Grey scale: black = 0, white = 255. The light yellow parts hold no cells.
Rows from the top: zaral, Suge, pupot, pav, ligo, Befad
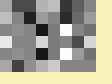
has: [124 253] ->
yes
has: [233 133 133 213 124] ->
yes
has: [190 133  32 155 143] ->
no
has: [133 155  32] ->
no
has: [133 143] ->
yes

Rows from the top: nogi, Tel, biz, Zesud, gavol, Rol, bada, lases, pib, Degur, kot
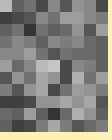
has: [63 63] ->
yes
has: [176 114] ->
yes
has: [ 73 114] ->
yes

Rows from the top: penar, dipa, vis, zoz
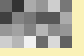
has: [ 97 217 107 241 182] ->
no
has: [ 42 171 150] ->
no
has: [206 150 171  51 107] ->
no
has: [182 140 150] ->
yes
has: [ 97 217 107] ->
no

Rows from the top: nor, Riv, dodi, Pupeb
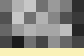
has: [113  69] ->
yes
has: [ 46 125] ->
no
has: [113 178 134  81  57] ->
yes
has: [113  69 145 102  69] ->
yes
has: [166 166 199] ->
no
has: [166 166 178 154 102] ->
no
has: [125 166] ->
no

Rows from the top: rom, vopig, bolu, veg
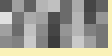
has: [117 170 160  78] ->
yes
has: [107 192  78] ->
no
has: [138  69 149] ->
yes
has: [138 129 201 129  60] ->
yes
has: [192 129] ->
no
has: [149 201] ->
no
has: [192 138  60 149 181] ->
no

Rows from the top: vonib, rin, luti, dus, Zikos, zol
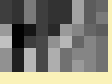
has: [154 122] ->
no
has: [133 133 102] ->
no
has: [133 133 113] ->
yes

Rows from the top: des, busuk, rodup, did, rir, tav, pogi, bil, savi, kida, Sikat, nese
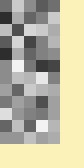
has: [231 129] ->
yes
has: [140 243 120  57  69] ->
yes
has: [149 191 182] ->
no
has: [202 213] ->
no
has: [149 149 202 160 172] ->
no
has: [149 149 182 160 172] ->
no

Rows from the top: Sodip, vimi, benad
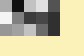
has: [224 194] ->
no
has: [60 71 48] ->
yes
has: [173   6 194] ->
no
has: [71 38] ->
no
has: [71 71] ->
no
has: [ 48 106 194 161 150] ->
no

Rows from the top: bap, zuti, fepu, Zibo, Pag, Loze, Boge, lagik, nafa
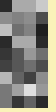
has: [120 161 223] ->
yes
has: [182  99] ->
yes

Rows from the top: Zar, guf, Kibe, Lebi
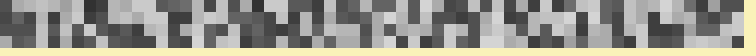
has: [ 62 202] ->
yes
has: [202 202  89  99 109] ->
yes

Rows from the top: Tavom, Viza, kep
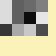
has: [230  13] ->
no
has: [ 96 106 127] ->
yes
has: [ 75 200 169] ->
no
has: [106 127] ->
yes

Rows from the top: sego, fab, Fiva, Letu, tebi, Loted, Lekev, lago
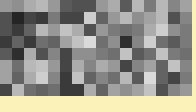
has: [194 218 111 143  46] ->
yes
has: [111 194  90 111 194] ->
yes

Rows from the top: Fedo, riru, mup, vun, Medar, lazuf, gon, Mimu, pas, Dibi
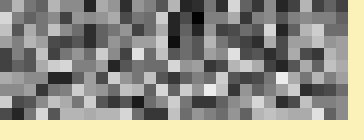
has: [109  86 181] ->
yes
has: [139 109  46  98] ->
yes
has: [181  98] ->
yes

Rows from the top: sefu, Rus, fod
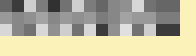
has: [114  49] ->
no
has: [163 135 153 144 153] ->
yes
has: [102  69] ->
no
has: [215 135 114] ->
yes
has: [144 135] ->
no

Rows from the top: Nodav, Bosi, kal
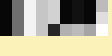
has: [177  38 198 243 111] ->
no
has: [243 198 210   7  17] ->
yes
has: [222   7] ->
no
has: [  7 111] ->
yes
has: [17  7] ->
yes
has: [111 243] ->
yes

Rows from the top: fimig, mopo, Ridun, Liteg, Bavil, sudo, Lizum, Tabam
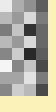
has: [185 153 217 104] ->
yes
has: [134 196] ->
yes
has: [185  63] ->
no
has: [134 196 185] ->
no
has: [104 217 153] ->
no
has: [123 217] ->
no

